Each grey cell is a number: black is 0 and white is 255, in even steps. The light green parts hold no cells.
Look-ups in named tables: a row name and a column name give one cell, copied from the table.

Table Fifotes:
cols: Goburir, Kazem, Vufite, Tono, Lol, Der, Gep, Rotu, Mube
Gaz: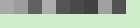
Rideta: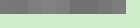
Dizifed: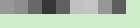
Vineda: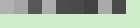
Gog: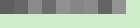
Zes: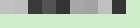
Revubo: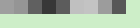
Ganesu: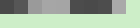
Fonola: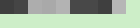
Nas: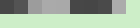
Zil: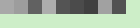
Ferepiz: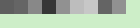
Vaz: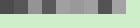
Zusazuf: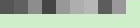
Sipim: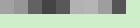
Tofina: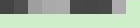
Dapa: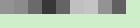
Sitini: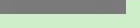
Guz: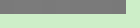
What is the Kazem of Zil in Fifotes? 157
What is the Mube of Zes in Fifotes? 53
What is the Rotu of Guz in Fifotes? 122
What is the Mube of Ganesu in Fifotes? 169
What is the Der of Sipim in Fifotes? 178
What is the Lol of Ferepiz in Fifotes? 145
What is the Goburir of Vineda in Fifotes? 177
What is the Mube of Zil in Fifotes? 82
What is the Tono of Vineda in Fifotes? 173
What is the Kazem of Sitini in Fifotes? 122
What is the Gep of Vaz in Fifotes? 160
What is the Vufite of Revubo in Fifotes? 96
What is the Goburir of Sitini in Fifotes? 123
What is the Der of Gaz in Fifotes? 73
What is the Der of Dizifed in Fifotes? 193
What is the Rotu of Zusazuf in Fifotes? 92
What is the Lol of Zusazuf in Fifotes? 152
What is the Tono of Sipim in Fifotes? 68
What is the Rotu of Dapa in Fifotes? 147
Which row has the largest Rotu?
Zes

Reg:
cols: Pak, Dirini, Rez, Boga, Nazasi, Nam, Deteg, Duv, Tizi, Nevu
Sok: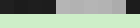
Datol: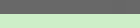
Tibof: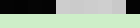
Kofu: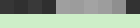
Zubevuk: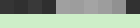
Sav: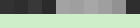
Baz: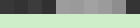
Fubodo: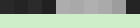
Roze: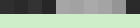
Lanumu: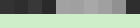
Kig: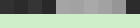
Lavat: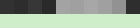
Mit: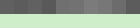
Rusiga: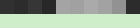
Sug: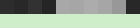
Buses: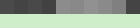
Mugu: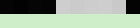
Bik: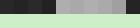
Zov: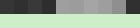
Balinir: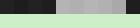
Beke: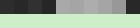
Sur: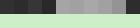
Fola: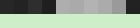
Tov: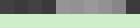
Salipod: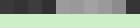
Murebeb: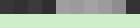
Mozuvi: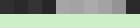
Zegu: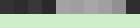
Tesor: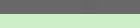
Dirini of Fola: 35
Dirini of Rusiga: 44
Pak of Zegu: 51
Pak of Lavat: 50
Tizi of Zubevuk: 145
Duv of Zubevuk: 157
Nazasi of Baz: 157

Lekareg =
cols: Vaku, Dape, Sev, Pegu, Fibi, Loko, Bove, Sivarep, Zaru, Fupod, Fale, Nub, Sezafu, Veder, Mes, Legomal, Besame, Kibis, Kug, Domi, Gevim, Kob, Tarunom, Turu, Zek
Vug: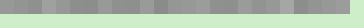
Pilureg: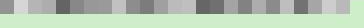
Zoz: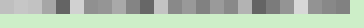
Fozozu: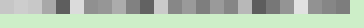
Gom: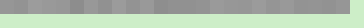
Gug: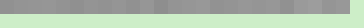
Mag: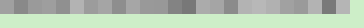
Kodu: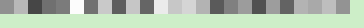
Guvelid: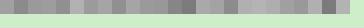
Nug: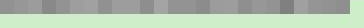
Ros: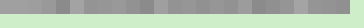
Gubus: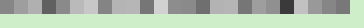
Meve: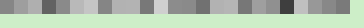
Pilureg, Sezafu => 187
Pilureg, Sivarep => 154
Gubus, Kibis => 118
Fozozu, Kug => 93
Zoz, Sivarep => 149
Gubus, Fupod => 182
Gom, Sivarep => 145
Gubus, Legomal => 179
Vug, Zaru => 144
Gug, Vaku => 145

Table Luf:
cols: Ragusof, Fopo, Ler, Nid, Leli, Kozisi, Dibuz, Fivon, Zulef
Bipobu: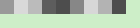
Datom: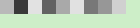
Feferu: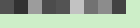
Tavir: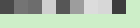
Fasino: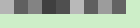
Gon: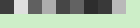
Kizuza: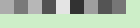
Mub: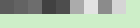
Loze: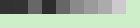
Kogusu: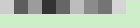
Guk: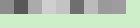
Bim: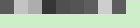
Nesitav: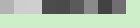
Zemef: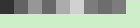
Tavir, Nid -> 207
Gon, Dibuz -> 45
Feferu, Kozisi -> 194
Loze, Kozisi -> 138
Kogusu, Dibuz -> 139
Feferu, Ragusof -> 81
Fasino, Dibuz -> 95
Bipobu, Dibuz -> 215
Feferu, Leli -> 83
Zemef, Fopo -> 99
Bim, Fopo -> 195
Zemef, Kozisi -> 209
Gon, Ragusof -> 61
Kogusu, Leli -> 102
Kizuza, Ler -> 183
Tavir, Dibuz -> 220
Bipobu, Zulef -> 77
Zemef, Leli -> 172
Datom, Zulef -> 208
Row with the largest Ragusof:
Kogusu

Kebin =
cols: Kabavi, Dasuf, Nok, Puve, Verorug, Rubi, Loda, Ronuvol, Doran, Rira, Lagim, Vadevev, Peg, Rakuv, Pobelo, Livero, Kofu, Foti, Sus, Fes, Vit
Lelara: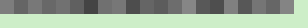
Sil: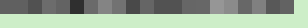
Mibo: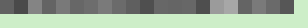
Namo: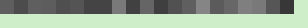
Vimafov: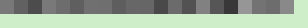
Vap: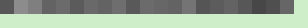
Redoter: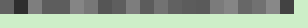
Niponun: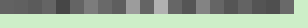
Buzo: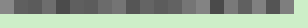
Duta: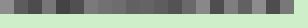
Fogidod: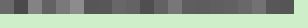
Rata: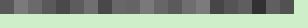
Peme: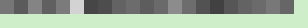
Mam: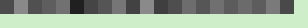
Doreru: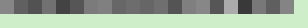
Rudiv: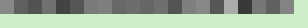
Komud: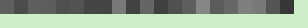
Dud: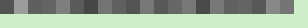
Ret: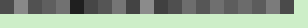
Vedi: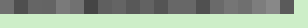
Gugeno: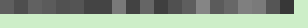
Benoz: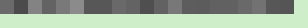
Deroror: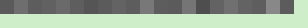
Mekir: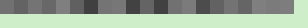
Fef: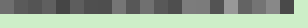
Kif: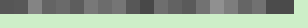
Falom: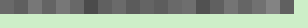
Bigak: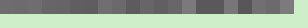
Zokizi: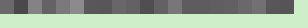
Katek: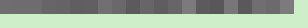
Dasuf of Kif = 88
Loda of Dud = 71
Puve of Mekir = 104
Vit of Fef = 73
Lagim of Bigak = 102
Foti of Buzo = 96
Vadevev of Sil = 82
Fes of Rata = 95
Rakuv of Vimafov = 82
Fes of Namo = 86
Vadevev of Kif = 110
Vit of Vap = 102
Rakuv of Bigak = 122
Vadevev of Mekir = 65
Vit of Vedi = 90
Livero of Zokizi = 95

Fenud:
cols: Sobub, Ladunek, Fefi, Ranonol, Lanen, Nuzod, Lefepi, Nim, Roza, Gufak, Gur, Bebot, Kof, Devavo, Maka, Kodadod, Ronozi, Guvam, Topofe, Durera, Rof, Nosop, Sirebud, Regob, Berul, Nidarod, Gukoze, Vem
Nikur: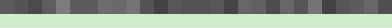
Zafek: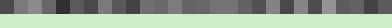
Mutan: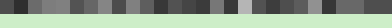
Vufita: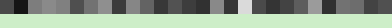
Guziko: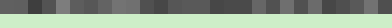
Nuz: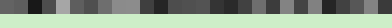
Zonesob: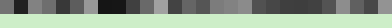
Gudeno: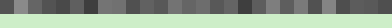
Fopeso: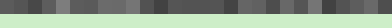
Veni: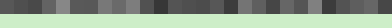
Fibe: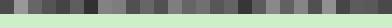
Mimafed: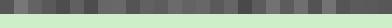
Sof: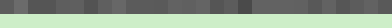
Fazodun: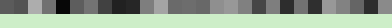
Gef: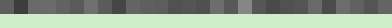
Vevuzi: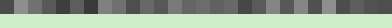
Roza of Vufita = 60
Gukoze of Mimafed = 90
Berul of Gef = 108
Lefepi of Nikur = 92
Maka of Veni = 76
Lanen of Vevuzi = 62
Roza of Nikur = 105
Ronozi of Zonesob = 130
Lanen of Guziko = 125
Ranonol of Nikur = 93
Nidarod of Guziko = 89
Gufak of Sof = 91
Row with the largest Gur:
Fazodun

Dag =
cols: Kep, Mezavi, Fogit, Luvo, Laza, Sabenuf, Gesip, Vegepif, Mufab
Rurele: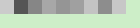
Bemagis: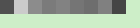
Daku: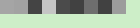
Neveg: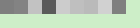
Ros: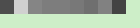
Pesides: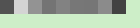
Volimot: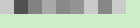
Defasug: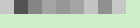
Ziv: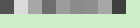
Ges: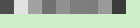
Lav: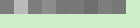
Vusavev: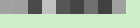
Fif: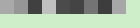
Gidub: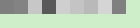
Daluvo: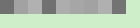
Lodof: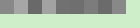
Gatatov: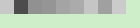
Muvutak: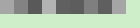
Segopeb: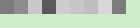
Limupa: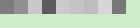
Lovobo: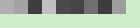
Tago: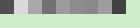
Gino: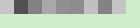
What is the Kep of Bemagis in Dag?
80
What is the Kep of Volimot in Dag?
201
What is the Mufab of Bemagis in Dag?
69
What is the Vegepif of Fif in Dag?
61
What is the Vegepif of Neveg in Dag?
209
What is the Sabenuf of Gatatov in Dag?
171

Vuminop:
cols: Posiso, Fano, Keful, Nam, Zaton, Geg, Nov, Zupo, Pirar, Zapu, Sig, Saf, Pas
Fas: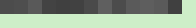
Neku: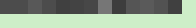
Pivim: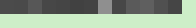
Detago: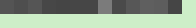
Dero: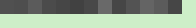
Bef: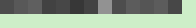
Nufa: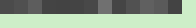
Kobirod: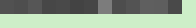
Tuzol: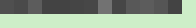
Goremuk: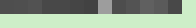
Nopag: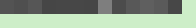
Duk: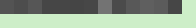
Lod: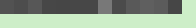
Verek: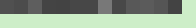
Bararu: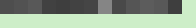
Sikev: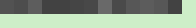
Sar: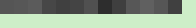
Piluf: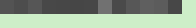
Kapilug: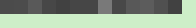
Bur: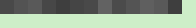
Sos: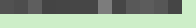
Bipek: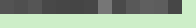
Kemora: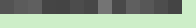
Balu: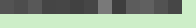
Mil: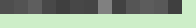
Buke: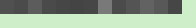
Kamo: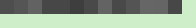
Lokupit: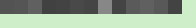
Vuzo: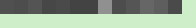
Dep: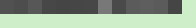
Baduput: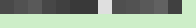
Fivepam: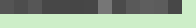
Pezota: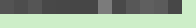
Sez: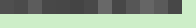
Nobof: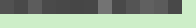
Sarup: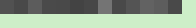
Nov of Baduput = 57
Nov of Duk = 71
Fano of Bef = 88
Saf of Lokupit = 88
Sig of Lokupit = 96
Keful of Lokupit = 96
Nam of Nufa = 68
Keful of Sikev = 93
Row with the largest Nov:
Sar

